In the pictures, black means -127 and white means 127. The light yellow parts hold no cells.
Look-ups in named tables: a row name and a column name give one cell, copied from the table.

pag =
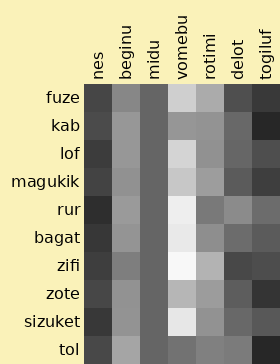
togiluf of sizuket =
-39
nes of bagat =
-72
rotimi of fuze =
43
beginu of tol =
37
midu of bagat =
-26
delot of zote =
-34

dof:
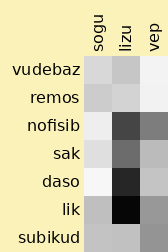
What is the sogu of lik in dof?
63
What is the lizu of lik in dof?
-121
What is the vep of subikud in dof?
20
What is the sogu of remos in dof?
76
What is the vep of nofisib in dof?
-2
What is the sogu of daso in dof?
119
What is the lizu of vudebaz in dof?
70
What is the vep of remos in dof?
114
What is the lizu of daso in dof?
-89
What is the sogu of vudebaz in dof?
88
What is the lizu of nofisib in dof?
-58
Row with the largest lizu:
remos

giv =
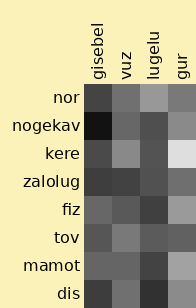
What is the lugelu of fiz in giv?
-63
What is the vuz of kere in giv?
9
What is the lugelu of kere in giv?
-44
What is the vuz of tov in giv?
-6
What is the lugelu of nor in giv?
24
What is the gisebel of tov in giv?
-41
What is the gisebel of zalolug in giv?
-65
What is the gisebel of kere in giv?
-53
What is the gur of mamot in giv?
34
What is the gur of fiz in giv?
26
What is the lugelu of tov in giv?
-36
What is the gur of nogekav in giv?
10

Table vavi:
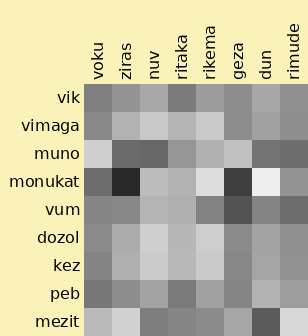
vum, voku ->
6
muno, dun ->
-11
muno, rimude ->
-18
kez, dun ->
36
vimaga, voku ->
8
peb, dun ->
50
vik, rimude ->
16
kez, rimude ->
17
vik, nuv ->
40

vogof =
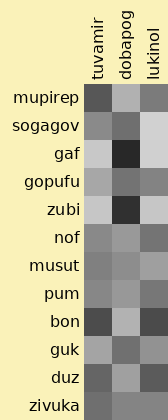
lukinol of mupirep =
-4
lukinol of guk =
18
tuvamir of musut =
0
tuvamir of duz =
-26
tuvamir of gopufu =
39
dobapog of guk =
-15
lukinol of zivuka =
4
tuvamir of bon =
-51
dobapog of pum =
24

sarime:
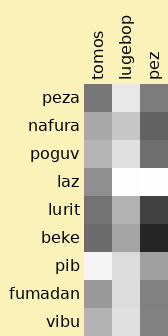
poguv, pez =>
-16
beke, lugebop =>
36
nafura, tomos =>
41
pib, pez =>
32
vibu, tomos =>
51
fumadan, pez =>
1

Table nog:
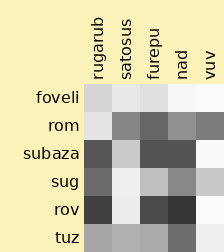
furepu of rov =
-53
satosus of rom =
6
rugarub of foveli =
85
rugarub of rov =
-63
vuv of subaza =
121
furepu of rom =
-25
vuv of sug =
72
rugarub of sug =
-20
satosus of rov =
109
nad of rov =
-74
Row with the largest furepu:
foveli

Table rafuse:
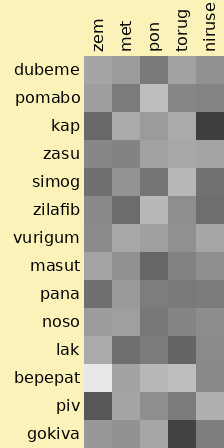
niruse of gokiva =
-1
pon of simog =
-10
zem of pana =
-16
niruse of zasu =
36
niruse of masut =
15
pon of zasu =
34
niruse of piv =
47
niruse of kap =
-65
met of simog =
20
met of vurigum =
40
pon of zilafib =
56
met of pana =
26
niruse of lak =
10
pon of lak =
-4
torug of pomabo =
6
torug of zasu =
40
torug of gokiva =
-60
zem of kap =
-23
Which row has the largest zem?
bepepat

